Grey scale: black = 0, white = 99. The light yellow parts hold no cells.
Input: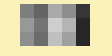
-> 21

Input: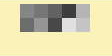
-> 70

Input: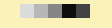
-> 26

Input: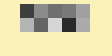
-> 62

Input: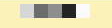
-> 97

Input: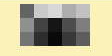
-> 75
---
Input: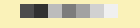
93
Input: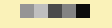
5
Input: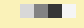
95
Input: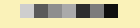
6
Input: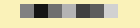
81
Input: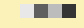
20
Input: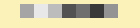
57
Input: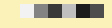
30
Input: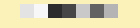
70
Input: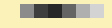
82
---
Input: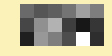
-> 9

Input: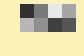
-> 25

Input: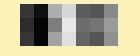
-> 45

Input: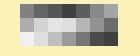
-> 57

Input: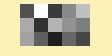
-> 57

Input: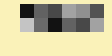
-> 28

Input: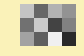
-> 26

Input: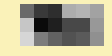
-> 28

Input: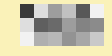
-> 51
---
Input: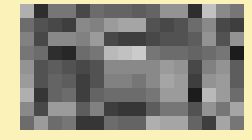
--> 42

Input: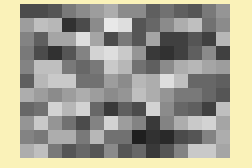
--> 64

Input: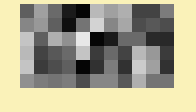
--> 23

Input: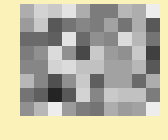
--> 67

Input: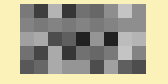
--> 70

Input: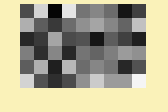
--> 56
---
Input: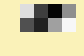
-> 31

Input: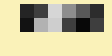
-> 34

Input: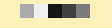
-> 48

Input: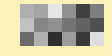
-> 25

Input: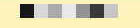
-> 57

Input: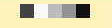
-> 7

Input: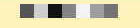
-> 94

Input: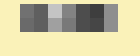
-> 30

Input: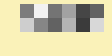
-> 27
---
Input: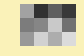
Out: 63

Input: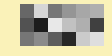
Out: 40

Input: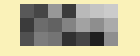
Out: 34

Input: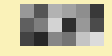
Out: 59

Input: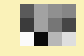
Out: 35

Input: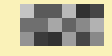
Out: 76

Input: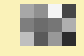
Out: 65
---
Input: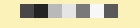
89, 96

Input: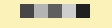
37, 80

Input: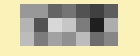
77, 84

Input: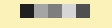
49, 83

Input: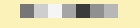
64, 95

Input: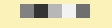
71, 94

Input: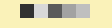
35, 84

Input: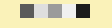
60, 93

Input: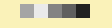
51, 91

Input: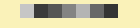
51, 77
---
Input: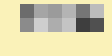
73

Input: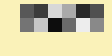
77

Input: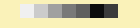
62

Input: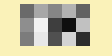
82

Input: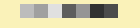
62

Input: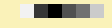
44
